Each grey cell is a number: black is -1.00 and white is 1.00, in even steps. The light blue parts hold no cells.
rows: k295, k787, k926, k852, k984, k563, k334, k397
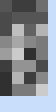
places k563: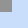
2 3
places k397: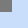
2 3
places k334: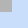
2
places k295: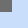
4
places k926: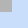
4
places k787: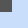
2 3 4

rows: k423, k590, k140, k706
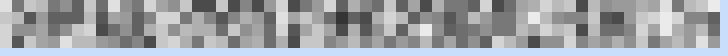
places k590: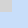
14 15 33 55 57
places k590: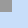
4 11 22 41 53
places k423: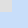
1 10 56
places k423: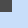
17 18 20 22 25 36 42 49
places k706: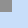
10 40 46 47 51 53
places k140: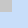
7 14 20 27 33 48
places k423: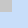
3 8 16 19 33 48 59

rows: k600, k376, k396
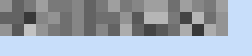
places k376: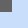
1 2 8
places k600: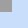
4 10 13 14 16 19
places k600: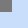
3 5 6 9 11 18
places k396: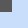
2 14

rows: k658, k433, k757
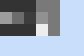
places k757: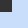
1 2 3
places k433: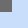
2
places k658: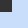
1 2 3
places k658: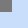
4 5
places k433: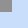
4

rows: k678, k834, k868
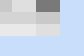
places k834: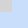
1 2 3
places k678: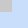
1
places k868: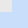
1 2 3
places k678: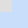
2 3
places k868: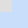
4 5
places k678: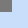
4 5
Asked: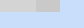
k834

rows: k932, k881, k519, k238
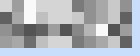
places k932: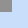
8 11
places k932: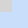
1 4 5 6
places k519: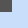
3 6 10
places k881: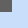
1 11

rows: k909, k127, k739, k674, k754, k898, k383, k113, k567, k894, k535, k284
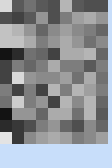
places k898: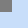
2 4 6 7 9
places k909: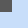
2 4 7
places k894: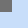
7
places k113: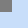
1 3 6 9
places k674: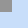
5 7
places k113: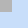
5 7

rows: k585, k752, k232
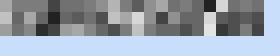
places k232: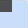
10 16 20
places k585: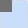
6 7 15 20 22
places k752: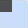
9 20 22
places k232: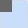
9 14 15 17
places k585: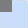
2 3 4 8 11 16 21
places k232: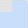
18
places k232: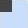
5 22

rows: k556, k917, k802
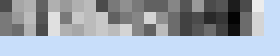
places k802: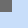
2 15 18 21
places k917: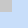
7 9
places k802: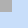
3 6
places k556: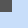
16 19
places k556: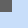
4 13 14
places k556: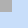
3 5 7

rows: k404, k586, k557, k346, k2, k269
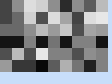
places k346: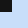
1 2 4 6 9
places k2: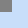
5 6 9
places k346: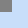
3 7 8
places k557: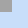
8
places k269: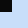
4
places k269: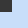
2 3
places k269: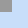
1

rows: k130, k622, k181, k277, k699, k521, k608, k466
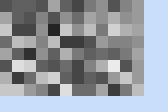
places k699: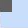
2 5 8 10
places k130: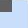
2 3 6

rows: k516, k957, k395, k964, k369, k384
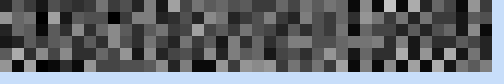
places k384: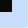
2 5 7 17 18 30 32 34 36
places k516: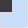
3 6 8 10 22 23 41
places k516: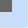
19 24 29 37
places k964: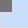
13 16 30 31
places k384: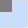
16 31 41
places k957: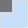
3 19 32 34 36
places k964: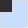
7 9 12 21 23 33 37 38

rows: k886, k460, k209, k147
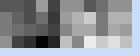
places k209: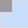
11
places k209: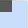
4
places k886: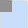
6 7 10 11
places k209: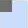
2

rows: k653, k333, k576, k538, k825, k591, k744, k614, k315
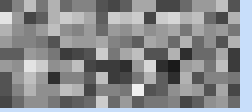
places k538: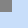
2 3 10
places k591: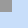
1 6 12 16
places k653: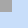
12 13
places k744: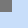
12 20
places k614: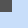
1 13 18

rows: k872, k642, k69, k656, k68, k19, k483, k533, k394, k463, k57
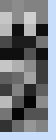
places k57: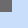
2
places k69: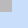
1 3
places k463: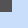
3 4
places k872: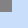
1 3 4
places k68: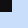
1 2 4

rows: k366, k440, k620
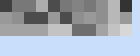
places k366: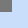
2 3 6 8
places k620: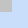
5 6 10
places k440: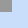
1 5 8 11
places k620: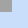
1 2 3 4 9
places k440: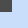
3 4 6
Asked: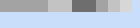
k620

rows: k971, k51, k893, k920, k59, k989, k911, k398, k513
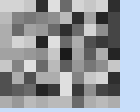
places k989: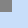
2
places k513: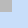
3 5 6 9
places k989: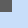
6
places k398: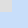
6
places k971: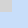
1 2 7 9

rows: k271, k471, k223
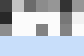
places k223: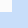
2 3 5 7
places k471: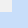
7
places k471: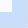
2 3 4 5
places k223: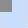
1
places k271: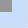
5 7

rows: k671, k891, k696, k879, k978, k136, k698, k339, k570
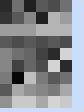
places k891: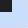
4
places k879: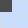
2 4 6
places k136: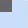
3
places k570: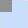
1
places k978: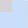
6
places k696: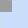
1 2 3
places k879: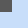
1 3 5

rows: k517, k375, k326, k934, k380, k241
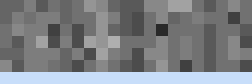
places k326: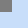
3 4
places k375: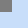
2 4 5 10 17
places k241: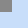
1 9
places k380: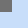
11 15 17 19
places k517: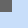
1 2 6 10
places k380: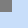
3 4 5 7 10 16 21

